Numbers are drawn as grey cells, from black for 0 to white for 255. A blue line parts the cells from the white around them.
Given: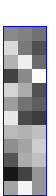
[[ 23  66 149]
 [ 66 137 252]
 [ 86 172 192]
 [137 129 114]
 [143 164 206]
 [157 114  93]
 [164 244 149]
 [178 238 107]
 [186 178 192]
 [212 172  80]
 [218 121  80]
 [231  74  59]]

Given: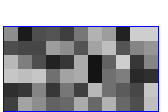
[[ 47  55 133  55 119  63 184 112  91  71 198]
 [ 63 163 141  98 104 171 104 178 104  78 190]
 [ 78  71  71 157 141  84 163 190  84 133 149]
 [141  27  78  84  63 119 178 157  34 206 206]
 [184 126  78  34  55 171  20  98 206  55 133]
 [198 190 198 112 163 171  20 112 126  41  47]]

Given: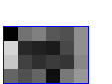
[[  3 114 128  87  80 143]
 [101  80 101  15 121 151]
 [199  65  47  59  53 135]
 [213  40  33  27  72 143]]

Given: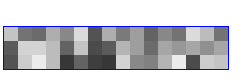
[[ 83 204 235 188  55  99  62  55 211 136 129 180 235  75 204 196]
 [ 91 211 211 188  99 196  75  91 180 158 107 166 151 166 144 166]
 [196 115 107 174 136 219  83 174 122 158  99 136 115 219 188 115]]

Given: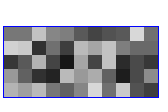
[[ 55  89 179  68  23 165  68 194  43  74  55]
 [119 119 194 134 126  89  68  82  89 216 112]
 [153  97  49  35 186 153 172  97  29  74 140]
 [179 159 186 119  97 134 216 112 202  82  62]
 [209 202  49 112  62 186 165 194 126 105 105]]

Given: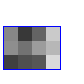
[[ 64  79  86 218]
 [135  56 100 202]
 [142 114 156 183]]

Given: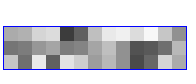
[[117 124 151 165 124 132 165 191 145  82  89 111 184]
 [171 177 213 220  60  96 191 233 240 220 247 198 145]
 [198 111 233  96 227 206 157 184 145  74 103 213 171]]

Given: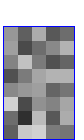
[[ 81 123 166 179 179]
 [ 95 201 209 123 117]
 [109  47 187  88 172]
 [131 193 123  81 101]
 [137 151 159 101 117]
 [151  95 172  88 109]
 [159  74 109 137 179]
 [209  74 145 131 166]]
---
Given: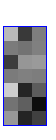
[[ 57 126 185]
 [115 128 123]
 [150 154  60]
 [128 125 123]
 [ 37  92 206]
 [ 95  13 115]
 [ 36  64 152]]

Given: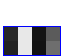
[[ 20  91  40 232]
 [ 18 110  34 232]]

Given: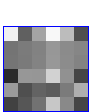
[[188  79 240  96 164 248]
 [139 134 116 123 130 151]
 [140 131 117 122 131 152]
 [145  69  43 151 150 210]
 [123 175 154  79  99  92]
 [137  69  65  86 114 199]]

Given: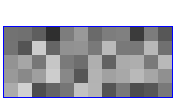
[[124  87 114 112  94  47 125 153 106 125 128  59]
 [184 112 115  84 204 101 145 147 121 186 121 120]
 [122 185 147 166 119 198 122 110 175  98 171 174]
 [166 144 153 137 159 205 136  86 179 161 168 185]
 [ 86 121 171 209  78 101 118 194 180  84 121  77]]

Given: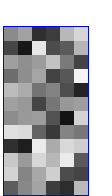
[[184 214 139 162  47  60]
 [ 91 182  70  23 230  76]
 [122  67 159 143 156 194]
 [ 87 243 109 142 165  67]
 [ 78  35 188 172 115 131]
 [152 158 160 152  68 118]
 [ 19 211 140 153 157  83]
 [132 119 224 219  99  57]
 [217 206  48  30 235 171]
 [234  90 201 154 215 183]
 [ 76  68 211 133 168 207]
 [ 45 185  93 136 164  61]]

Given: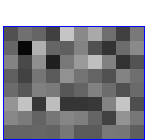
[[ 64 121  81 112 101  64 197 137 169 110]
 [108 138 102   8 176 101  95 131  81  51]
 [ 50  83 131  73 143  31 120 154 191 129]
 [131 111  95  66 118  90 145 116 100  81]
 [ 80 106 107  87 128 122  87 100 129 108]
 [197  78 148 195  55 190  53  53  56 131]
 [147 119 135 123  99 118 134 127 101  65]
 [118  94 100 100 102  99 119  91  90 120]]
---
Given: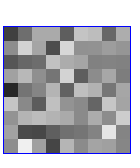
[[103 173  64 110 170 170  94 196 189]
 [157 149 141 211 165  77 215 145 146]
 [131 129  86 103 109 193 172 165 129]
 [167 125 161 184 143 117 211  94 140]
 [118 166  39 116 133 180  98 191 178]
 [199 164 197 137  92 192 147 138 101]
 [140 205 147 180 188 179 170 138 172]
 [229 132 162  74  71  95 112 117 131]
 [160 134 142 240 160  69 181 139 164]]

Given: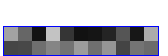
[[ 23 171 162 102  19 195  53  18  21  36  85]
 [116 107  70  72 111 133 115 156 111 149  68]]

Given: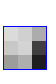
[[208 172 219]
 [211  63 200]
 [174  30 156]]

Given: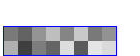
[[121 146 122  99 148 190 133 201]
 [229 218 176  63 125 101 221  91]]

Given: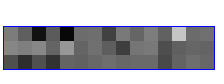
[[107 112 124  95  17  91   8 108 110  65 121 101 125  97 197]
 [102 100 134 127 135 100 151 100 112  94  62 117 121  78  96]
 [110 103  79  46  80  50 100  97 104 110 103 106 106  73  99]]

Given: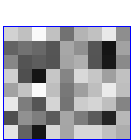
[[233 142 210 192 249 193 114 180 193]
 [ 21 162  99 114 104  85 167 144  85]
 [ 24 138 135  84  93  84 164 175  84]
 [159 193 207  79  21 198 133 217 198]
 [235 190 162 195 251 190 120 159 190]
 [191 132 232 125  85 213 116 204 213]
 [ 35 184  79 145 126  91 166 124  91]
 [192 173 228  98  22 215 165 215 215]]

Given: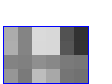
[[ 82  50 172 132 218 216]
 [ 86  51 174 132 217 216]
 [122 119 131 128 143 136]
 [117 113 150 122 189 168]]

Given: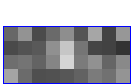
[[ 67 151 103 147  75 106 142  84 166]
 [ 66  51  74  83  89 144 198 117  69]
 [101 137 110 116  99 133 213 123 145]
 [113 148 164 107  79  81  87  98 123]]
